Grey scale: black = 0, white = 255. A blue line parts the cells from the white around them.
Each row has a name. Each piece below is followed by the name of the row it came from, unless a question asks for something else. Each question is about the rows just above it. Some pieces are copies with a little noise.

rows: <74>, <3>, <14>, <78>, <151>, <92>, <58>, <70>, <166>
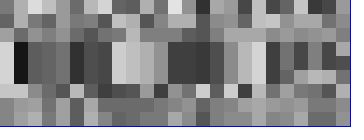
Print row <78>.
[212  21  93 100 114  49  78  71 205 191 176 146  63  63  57  78 139 184
 212  63 114  71 127  71 168]
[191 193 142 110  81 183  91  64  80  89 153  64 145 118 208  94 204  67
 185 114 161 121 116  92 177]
<58>

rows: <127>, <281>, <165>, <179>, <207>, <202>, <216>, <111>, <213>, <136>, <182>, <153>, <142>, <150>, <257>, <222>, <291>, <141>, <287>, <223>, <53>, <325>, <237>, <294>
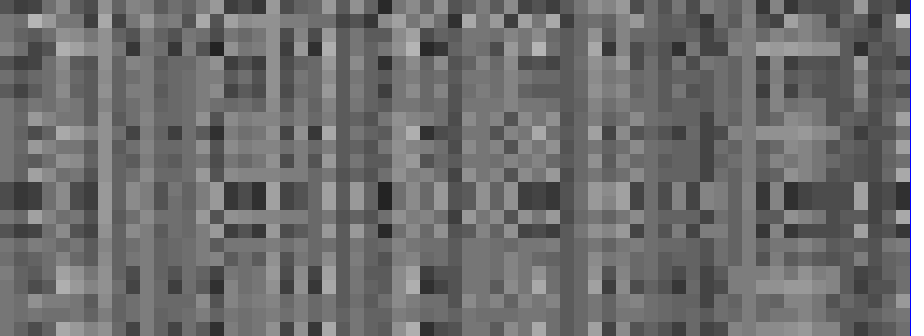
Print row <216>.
[ 91  68  91 111 139  99  91 145  99 125 125  91 105 111 125 139  68  91
  76 145  76 111 105 153  91 125  99  62 118 139 105 132  83 111 125 111
 132  99  91  91  91 105 145 125 139  99 111  91 118  83  91 111  99 125
  62 132  68 105  83  83  91 139  76  91  76]
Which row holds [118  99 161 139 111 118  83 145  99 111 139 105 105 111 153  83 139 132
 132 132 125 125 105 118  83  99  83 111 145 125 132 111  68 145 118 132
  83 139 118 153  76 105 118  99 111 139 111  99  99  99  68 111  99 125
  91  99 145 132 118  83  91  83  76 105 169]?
<142>
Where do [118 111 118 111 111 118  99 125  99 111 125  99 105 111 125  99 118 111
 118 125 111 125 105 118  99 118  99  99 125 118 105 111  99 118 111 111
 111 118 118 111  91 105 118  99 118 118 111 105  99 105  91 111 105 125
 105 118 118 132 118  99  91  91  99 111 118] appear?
<237>
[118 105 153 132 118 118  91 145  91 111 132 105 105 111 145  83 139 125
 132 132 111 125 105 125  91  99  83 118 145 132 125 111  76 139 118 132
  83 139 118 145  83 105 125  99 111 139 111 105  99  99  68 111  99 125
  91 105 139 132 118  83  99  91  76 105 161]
<213>
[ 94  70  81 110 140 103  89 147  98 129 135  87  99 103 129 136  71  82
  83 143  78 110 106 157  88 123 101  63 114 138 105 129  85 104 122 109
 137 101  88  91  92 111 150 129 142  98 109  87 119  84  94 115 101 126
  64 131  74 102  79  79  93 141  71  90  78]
<216>
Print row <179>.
[132 111  68  83 175 161 139 145 118  55 118 111  55 125  83  35 145 118
 125 145  62 153  48 175  91 118  99 118 145 181  41  55  99 118 111  76
 153 118 181 111  91 105 169  55 132  76  99  83  48 118  68  68 132 125
 161 153 161 153 145 145  91  48  91  83 111]

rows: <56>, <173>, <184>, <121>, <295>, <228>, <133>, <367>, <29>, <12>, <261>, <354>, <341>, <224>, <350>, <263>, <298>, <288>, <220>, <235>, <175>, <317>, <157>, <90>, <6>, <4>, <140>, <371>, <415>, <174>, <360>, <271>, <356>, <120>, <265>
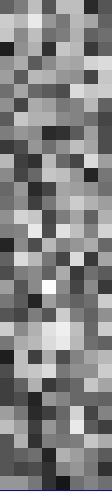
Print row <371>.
[ 63  98 177  57  85 104 198 165]
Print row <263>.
[144 211 198  69 125 165  98 177]
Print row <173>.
[204 184 233 150 119 184 165  98]
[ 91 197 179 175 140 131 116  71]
<29>
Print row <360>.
[190 158  63 150 111 233  91  63]

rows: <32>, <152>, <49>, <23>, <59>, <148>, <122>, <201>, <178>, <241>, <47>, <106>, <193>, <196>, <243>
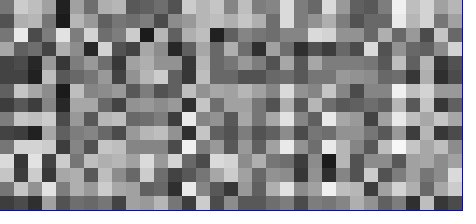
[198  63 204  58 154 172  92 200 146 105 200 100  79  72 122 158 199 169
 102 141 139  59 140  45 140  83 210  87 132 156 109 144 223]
<193>
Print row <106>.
[218  55 226  67 204 118 190 175 182 161 218 153 211 104  75 218 211 140
 175 118 110  61 140  27 182  82 140 140  88 161 167 140 161]
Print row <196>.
[118 197 146 226 125 175 153 204 167 161  96 104  47 233 133  88  55 153
  96 175 226 140 161 240 190 182  61 161 211 175 104 167 204]
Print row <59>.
[ 67  75  39 153  55 125 153 110  55 161 175 146 146  55 182 104 118 153
 125  82 167  88 167 125 125 125 118  88 190  96 182  55  82]
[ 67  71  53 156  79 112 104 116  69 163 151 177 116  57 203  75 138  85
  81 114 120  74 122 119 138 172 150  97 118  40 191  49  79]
<243>

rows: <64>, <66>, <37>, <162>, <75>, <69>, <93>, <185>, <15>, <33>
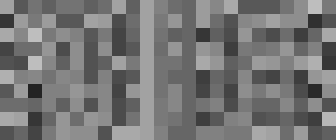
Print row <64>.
[162  88 115  96 115 115  96 109 162  96 162 129 109 102 156 135 169  88
  88  88 115 142 190 121]
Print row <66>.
[ 54 156 121 156  88  88 162 156  76 109 162 121 150 102 156 109  82 135
 142 162 142 142  48  82]
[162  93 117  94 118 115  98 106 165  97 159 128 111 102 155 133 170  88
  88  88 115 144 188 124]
<64>
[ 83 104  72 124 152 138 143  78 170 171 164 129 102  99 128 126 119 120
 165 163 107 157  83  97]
<33>

